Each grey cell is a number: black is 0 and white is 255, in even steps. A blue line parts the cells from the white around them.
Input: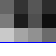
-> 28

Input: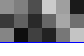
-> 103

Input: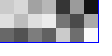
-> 117

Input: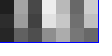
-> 199

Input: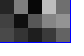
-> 87

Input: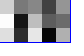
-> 190

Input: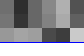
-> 130

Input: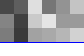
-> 229

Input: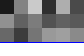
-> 82
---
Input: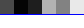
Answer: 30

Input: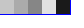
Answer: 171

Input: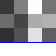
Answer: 47

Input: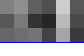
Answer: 116

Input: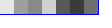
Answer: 209

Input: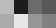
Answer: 171

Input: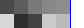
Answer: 45

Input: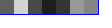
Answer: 31
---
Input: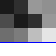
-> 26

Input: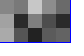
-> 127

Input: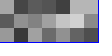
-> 196

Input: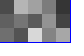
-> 90

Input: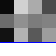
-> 144

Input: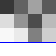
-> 148

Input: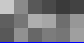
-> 166

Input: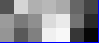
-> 234

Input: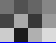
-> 169

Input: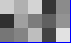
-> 124
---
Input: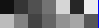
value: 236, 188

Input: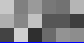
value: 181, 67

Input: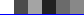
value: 136, 255

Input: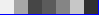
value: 48, 240

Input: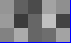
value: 143, 130

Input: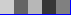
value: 128, 207

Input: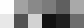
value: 169, 232
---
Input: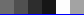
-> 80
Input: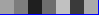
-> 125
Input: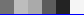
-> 189
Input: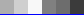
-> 207
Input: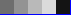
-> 147
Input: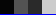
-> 83
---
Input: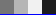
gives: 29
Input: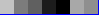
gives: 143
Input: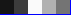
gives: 116
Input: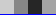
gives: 164
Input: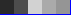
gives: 149
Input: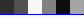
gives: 165
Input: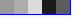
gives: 92
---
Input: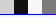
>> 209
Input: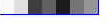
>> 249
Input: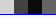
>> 211
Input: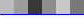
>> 187
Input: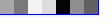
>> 166
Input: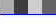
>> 172
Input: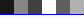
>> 23
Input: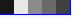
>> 23
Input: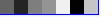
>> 100
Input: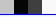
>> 197
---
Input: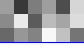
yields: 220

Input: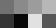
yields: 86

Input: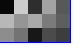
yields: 94

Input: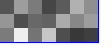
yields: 157

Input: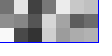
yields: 108

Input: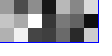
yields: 15

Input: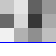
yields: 170
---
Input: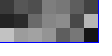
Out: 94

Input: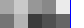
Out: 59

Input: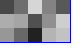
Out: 33

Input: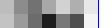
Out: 120

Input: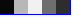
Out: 241

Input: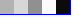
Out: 144

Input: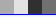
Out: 226

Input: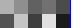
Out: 62
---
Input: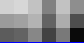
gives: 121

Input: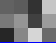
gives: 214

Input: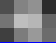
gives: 153

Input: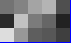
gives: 87

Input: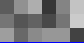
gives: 151

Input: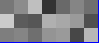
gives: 71

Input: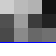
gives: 104

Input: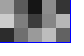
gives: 189

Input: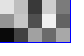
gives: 107

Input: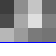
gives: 122
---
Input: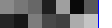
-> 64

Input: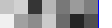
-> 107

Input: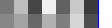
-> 127

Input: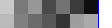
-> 52

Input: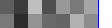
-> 100

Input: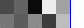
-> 139

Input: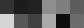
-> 170
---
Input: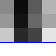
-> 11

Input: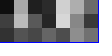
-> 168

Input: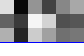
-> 8

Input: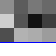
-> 92

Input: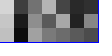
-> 62

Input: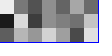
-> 120

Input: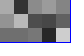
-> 51
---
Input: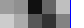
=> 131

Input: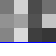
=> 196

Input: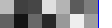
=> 159

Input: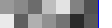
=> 88

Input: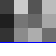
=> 166

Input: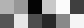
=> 245

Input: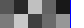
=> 151

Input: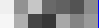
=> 154

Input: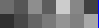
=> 168
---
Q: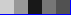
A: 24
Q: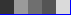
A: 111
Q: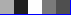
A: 254
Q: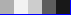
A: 205
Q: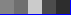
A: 203
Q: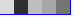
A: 190
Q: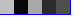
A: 169
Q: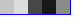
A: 71
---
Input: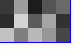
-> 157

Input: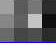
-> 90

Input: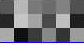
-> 183

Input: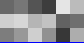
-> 119

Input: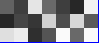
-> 62

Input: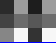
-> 156
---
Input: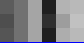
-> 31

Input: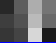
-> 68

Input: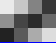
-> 90

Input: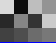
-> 78

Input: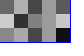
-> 70

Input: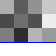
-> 45

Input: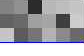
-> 178

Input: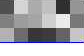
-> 60

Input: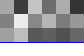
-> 95
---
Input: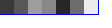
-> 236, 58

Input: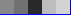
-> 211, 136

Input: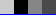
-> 74, 203

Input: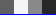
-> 39, 96

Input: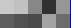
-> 150, 94

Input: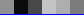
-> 124, 144

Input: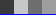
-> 158, 58
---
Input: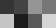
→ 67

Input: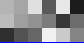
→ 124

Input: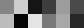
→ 61

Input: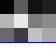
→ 232

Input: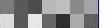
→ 191

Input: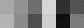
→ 214

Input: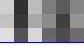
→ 140

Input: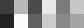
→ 232
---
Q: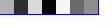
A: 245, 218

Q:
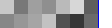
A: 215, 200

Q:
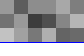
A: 194, 181

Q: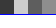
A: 205, 142

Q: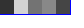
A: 211, 136

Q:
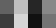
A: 213, 191

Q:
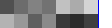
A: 212, 193
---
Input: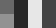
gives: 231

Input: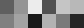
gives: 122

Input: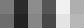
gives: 228

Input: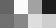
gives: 222

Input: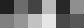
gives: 74

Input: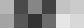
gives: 230

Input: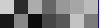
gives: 195
